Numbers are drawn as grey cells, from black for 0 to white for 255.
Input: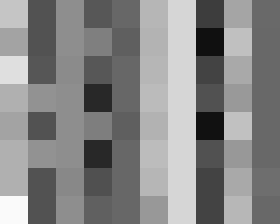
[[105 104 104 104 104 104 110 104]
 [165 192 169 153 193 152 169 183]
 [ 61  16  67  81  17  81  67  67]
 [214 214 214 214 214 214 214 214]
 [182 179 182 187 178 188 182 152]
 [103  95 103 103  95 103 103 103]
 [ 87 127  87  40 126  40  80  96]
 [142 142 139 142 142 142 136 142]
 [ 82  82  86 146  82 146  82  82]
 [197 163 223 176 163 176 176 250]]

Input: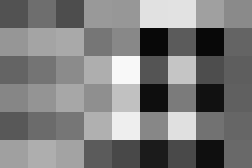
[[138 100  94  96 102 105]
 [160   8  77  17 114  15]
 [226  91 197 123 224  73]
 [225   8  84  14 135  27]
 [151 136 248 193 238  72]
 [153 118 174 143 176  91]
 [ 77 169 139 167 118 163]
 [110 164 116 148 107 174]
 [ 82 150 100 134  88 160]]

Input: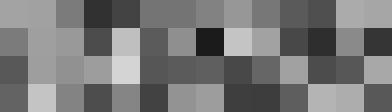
[[166  53 168  88]
 [171 138  87 173]
 [ 79  46  76 180]
 [ 90  72 161  94]
 [119 162 102  61]
 [151 196  72  62]
 [130  27  95 157]
 [116 143  91 147]
 [116  91  86  66]
 [ 67 191 212 133]
 [ 49  76 157  77]
 [123 153 145 131]
 [161 159 158 196]
 [163 123  88  99]]

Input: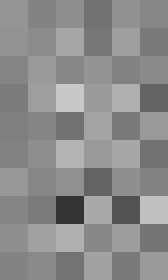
[[134 121 138  99 153 114 130 193 116 154]
 [144 158 130 175 121 167 143  82 157 122]
 [113 118 148 155 164 153  99 169 135 162]
 [143 166 135 200 113 179 144  52 176 115]
 [131 139 153 158 133 142 134 123 161 137]
 [150 146 133 124 127 130 151 133 142 131]]

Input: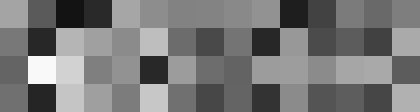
[[126 170  92 177]
 [105  65 169  70]
 [123  92 166  93]
 [ 66  75 139  84]
 [ 30 152 157 139]
 [146  39 156  51]
 [137 116  99 100]
 [131  73 109  71]
 [130 108 156 112]
 [141 190  40 199]
 [166 139 146 124]
 [ 41 160 127 159]
 [ 19 181 210 197]
 [ 90  39 249  37]
 [164 120 100 112]]

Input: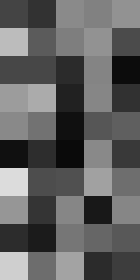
[[146  75  12  49  95  57 110 134  88  61]
 [129 146 132 134  86 137 161  24 102  43]
 [138 126  43  33  16  10  80 134 118 163]
 [ 50  91  71 171 114  45  77  52  27 109]
 [ 68 188  71 156 137  16 220 150  44 207]]

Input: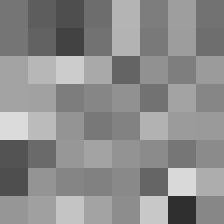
[[114 110 155 134 154 139 173 135]
 [158 157 126 163 155 118 217  47]
 [125 121 145 114 178 139 101 200]
 [180 179 100 145 130 147 137 141]
 [109 114 169 134 120 163 129 163]
 [ 78  66 204 125 148 151 133 196]
 [ 93  98 183 161 187 106 148 160]
 [117 117 163 163 219  83  78 150]]
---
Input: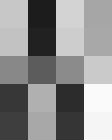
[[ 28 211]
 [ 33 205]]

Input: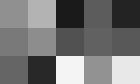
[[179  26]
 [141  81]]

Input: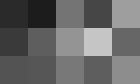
[[ 28 116]
 [ 94 148]]

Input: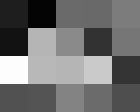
[[  4 106]
 [181 138]]

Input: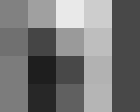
[[160 233]
 [ 69 154]]

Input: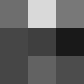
[[217 120]
 [ 63  25]]

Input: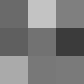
[[195 127]
 [114  59]]

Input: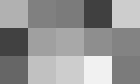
[[128 123]
 [160 168]]

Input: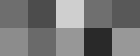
[[ 76 207]
 [106 151]]
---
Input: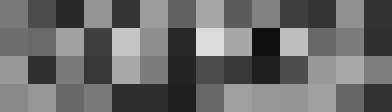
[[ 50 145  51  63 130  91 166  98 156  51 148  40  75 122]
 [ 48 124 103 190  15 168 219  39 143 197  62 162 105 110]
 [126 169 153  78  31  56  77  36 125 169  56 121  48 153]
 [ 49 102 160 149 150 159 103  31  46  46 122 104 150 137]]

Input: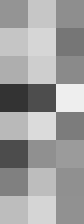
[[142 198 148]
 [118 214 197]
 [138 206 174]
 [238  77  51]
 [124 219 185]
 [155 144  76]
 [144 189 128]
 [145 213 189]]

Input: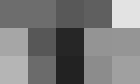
[[227  95  88 109 109]
 [149 148  38  87 166]
 [160 140  34 107 181]]

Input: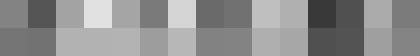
[[123 171  80  57 176 191 113 106 213 122 165 225 163  85 131]
 [132 159  83  80 167 175 131 130 183 157 179 178 178 114 117]]

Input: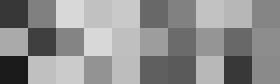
[[133 183 194 129 104 201 193 216 128  55]
 [141 104 149 107 157 191 216 132  63 170]
 [138  56 184  90  95 189 147 203 192  27]]

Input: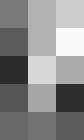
[[204 177 122]
 [250 177  90]
 [170 215  44]
 [ 46 166  85]
 [ 90 115 104]]
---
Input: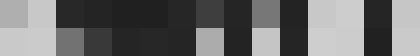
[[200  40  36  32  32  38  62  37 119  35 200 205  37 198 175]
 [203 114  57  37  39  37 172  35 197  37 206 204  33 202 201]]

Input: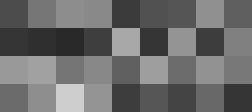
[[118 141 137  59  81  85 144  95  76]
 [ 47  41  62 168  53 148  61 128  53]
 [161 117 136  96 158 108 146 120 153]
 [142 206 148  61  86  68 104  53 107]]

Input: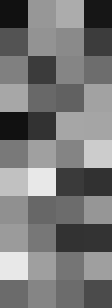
[[151 172  22  17]
 [147 138  60  83]
 [ 59 133 109 128]
 [104  97 162 167]
 [ 50 166 165  17]
 [160 132 204 121]
 [232  58  49 193]
 [103 108 150 144]
 [119  50  51 155]
 [159 117 159 232]
 [133 108  75 107]]

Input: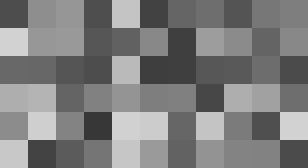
[[142 150  78 196  66 101 110  84 119 126  77]
 [151 153  86  97 136  63 157 139 100 136 210]
 [103  85  77 186  62  63  87  89 109  75 104]
 [180 100 129 148 126 128  71 174 161 110 174]
 [207 131  55 209 204 102 196 123  79 210 140]
 [ 67  91 117 198 154  98 147 131 130  75 200]]

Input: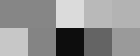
[[134 219 185 179 134]
 [132  13 100 154 199]]

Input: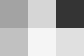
[[214  52 163]
 [245 224 193]]

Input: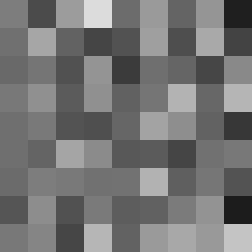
[[ 75 156 220 108 154 100 149  31 125]
 [166  98  69  82 159  78 169  67 112]
 [117  81 148  59 111 101  70 137 105]
 [144  91 144  97 117 179 103 181 120]
 [121  83  79 102 163 142  98  55 111]
 [100 165 139  88  91  69 113 120 111]
 [125 121 113 114 178  95 118  83 107]
 [141  81 122  93  97 123 147  28  85]
 [133  70 182  98 154 168 153 196 120]]
